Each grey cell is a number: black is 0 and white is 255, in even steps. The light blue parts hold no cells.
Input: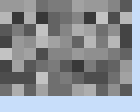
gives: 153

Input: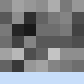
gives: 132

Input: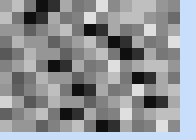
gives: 159

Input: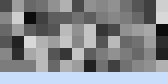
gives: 74

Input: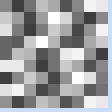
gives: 135
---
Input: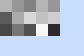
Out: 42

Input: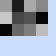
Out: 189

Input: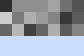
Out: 132

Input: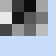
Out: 188

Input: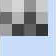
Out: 53

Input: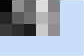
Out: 143
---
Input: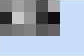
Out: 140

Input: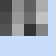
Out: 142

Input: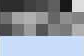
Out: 94

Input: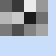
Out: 56

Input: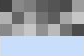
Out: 84

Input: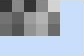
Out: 52

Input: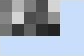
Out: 125

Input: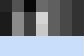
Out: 95

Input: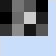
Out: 117
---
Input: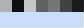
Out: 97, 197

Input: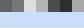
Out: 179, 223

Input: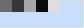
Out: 167, 223

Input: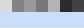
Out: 119, 218

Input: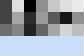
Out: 154, 234

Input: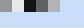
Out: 20, 232
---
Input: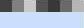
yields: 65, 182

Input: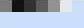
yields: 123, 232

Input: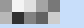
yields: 152, 205

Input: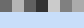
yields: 107, 171

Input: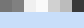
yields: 117, 57

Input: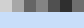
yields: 209, 110

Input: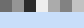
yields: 109, 194

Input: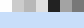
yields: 254, 120
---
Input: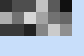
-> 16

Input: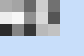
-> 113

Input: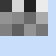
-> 235

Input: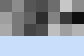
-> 140

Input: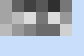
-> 119

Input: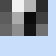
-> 42

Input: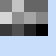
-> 101

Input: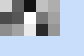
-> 174

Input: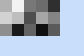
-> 47
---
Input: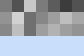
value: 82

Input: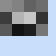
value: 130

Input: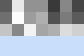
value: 232

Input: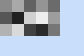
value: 169

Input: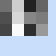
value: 205

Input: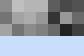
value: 191
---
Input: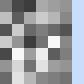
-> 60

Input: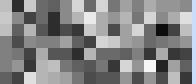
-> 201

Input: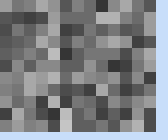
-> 128

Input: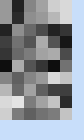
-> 133

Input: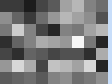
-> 28
